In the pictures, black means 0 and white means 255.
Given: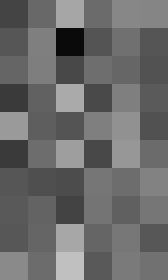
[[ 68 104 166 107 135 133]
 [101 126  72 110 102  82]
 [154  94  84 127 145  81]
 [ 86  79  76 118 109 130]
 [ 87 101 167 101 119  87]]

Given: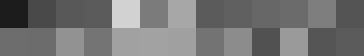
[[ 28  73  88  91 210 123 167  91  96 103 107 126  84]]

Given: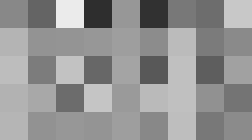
[[136 100 235  46 151  49 120 109 200]
 [189 124 194 103 164  88 192  94 161]
 [181 146 151 148 158 136 190 120 139]]

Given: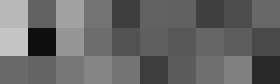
[[184  98 162 115  61  98  96  64  77 104]
 [106 100 119 134 115  61  92 110 128  41]]

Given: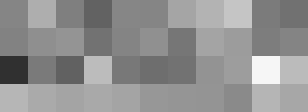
[[133 174 127  98 134 133 165 179 197 123 113]
 [ 48 122  97 188 120 110 114 147 157 246 187]]

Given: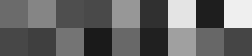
[[107 133  78  73 151  48 228  30 239]]

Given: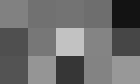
[[129 113 115 110  19]
 [ 83 149  54 131 152]]

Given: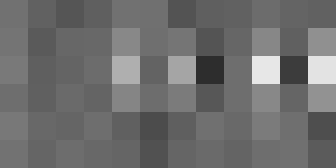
[[113  97  85  95 113 112  83  95  97 108 100  97]
 [121  95 100 108 175  99 165  45 110 231  60 227]
 [120 104 101 110  96  76  95 112 105 123 111  78]]

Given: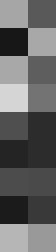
[[166  89]
 [168  94]
 [ 79  44]
 [ 76  74]
 [182 153]]
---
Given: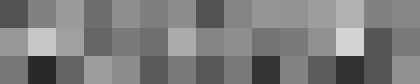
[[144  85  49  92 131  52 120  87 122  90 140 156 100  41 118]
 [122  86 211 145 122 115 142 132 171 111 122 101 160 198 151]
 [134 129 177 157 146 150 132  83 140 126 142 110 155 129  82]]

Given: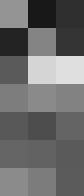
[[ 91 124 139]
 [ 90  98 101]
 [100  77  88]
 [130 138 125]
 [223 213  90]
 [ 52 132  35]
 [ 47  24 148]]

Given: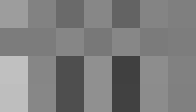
[[128 140  65 144  78 135 190]
 [129 141  64 144  78 134 192]
 [125 123 135 120 134 124 124]
 [127 132  99 135 106 130 157]]

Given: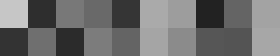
[[167  84  86 139 165 100 124  43 111  51]
 [163 100  34 157 170  53 105 120  46 198]]

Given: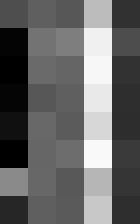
[[ 46 200  90  95  38]
 [ 53 182  88 103 138]
 [ 58 249 109 102   0]
 [ 45 215  91 104  16]
 [ 46 233  95  87   5]
 [ 50 247 101 106   0]
 [ 77 240 126 115   4]
 [ 49 188  87  95  78]]

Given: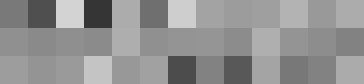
[[171 130 120 164  88 130  76 161 152 196 154 148 157]
 [130 141 148 175 140 149 148 144 174 139 143 138 144]
 [172 153 179 159 156 163 206 111 172  53 211  79 121]]

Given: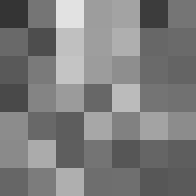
[[ 90  87 111 110 175 124 102]
 [ 94 101  86 116  94 171 138]
 [140 163 129 167  93 104 140]
 [113 116 187 103 155 132  73]
 [100 106 142 156 196 122  89]
 [106 103 175 158 192  77 105]
 [117  60 163 157 226 117  52]]

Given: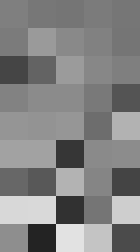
[[ 75 196 226  35 142]
 [206 117  49 217 216]
 [ 68 133 179  88 103]
 [140 138  54 162 162]
 [178 109 150 147 149]
 [ 84 121 139 139 130]
 [127 135 155  99  69]
 [117 129 137 154 123]
 [118 123 117 119 127]]

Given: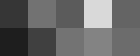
[[108 131 115  64  30]
 [100 217  91 114  54]]
